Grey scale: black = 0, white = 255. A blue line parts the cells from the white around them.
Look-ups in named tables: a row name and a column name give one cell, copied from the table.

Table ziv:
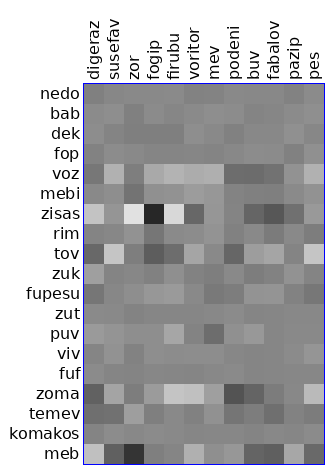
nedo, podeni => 137
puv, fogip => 142
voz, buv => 108
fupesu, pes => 119
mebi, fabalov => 127
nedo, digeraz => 128
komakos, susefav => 140
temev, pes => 124
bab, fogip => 139
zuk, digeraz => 159

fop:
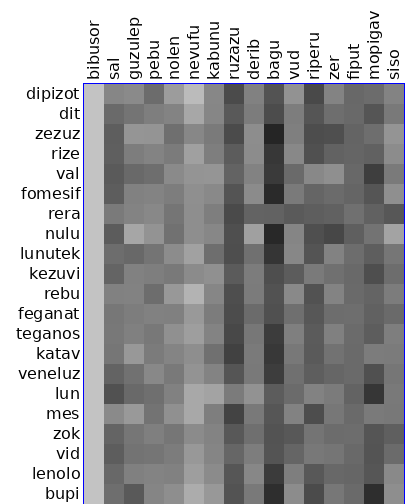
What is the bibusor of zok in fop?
195
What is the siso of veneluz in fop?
118
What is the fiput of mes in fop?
106
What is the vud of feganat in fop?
111
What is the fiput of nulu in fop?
95
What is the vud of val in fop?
106
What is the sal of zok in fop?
100
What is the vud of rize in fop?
136
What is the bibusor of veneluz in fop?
195

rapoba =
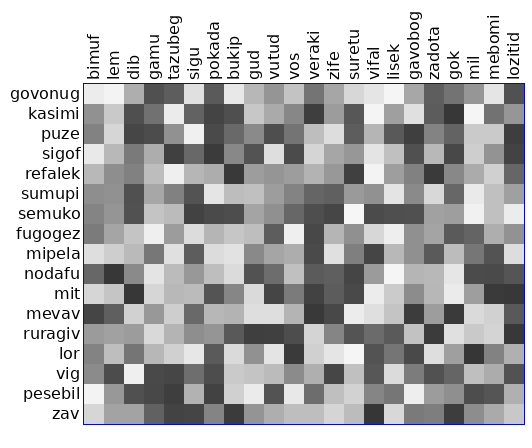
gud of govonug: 183
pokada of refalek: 173
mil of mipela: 118
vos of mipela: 173
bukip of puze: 105
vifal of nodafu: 155
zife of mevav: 72
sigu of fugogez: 220
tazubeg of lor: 208
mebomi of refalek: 208
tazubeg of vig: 70
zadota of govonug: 94
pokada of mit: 84
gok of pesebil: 143
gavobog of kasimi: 224
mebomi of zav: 170
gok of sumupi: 103
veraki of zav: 190
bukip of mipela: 226

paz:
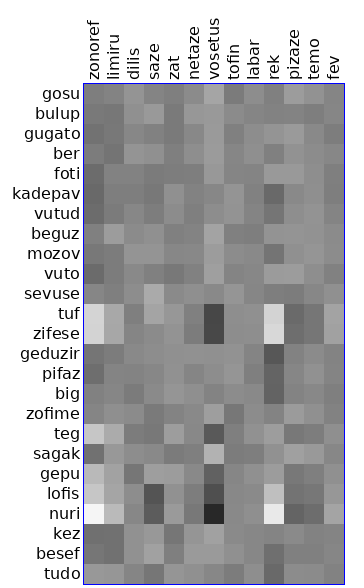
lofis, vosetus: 79
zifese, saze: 139
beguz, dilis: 139
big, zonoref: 129
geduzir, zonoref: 117
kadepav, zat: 144
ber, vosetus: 155
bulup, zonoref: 121
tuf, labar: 144
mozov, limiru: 124
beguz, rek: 147
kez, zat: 118
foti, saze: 123
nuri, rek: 233
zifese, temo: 118

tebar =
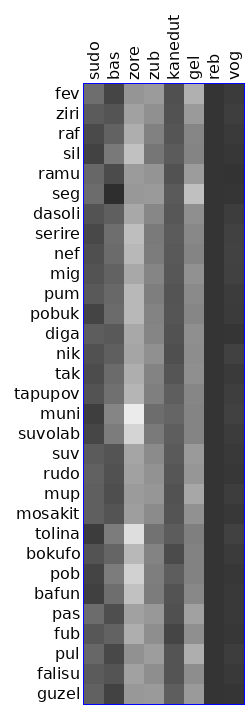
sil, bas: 121
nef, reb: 52
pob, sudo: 68
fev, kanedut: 80
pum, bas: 104
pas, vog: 57
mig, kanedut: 87
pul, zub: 157
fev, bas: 69
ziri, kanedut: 82
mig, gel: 145
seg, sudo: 108
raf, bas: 98
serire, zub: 122

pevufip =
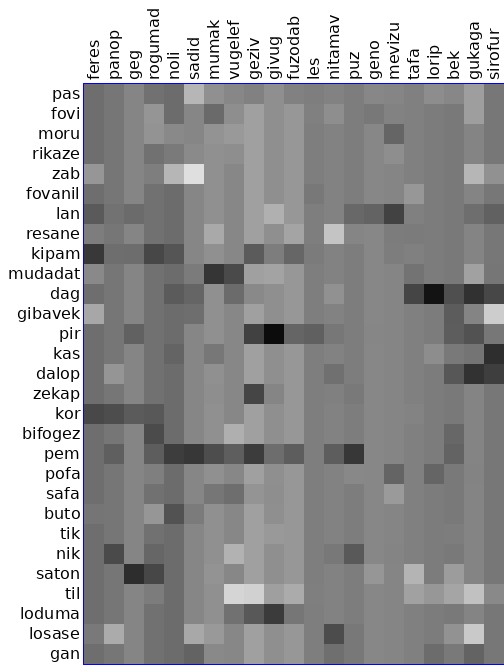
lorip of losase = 124
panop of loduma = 118
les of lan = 126
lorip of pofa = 101
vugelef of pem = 94
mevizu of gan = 133
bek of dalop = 87
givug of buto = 143
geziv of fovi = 160
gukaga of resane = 132
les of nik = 126
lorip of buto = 124
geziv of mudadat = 160
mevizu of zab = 133

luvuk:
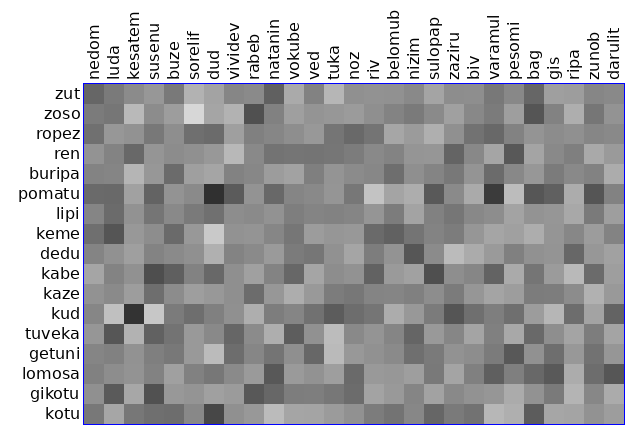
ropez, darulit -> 137
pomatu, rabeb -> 147
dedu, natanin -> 154
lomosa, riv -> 153
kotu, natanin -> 187
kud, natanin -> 125
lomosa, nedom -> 129
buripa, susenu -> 151
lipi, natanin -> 146
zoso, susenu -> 140
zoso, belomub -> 131
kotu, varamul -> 183
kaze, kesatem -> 157
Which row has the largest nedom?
kabe

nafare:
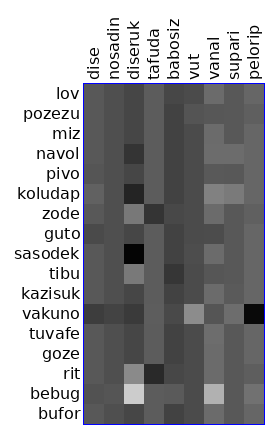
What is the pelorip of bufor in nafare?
102
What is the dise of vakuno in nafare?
61
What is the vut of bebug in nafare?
75
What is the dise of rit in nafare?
88
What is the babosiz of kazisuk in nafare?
66
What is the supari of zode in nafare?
88
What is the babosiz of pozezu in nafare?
66
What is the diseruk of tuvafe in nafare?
70
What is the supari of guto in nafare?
88
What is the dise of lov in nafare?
88
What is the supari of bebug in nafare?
88
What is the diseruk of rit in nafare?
138
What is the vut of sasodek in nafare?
77
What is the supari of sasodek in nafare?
88
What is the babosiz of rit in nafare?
71
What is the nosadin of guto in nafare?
79
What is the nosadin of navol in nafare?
79
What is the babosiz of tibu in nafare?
54
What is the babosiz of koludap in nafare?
66
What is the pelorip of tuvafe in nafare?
102
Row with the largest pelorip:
bebug

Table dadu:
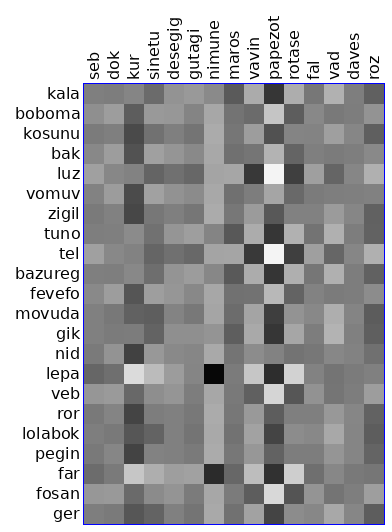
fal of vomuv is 123
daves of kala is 126
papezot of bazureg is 53
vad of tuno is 176
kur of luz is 130
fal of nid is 119
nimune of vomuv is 168
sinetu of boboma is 153
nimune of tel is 164
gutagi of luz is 103
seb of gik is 128
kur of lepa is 219
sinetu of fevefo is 158
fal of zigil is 129
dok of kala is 125

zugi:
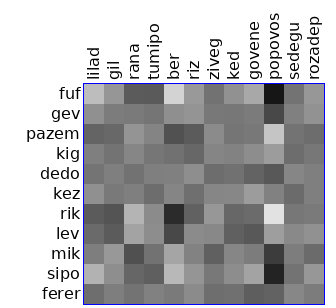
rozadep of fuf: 151
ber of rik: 43
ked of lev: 96
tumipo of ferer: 129
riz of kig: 103
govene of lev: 88
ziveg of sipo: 120

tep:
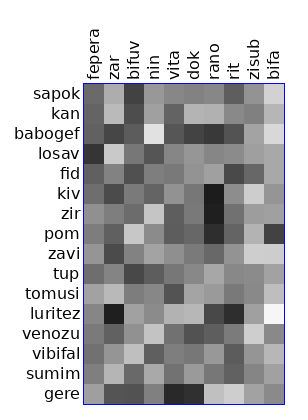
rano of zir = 31
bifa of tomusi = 190
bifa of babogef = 216
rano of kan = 177
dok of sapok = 130
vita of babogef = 86
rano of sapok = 135
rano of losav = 134
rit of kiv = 141

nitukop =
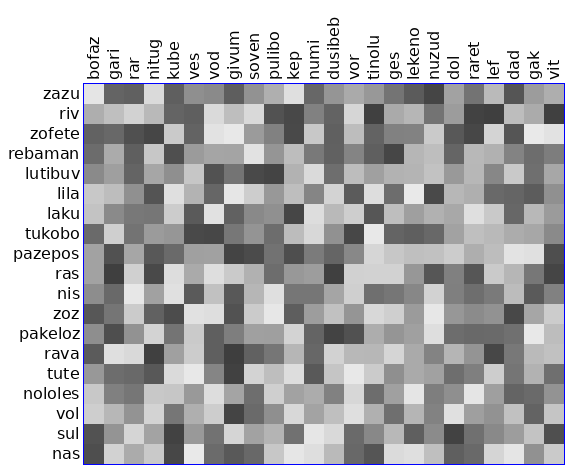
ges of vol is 111
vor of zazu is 170
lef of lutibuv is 135
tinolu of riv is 64
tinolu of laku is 86
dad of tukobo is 172
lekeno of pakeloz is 160
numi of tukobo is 216
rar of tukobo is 115
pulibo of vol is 143

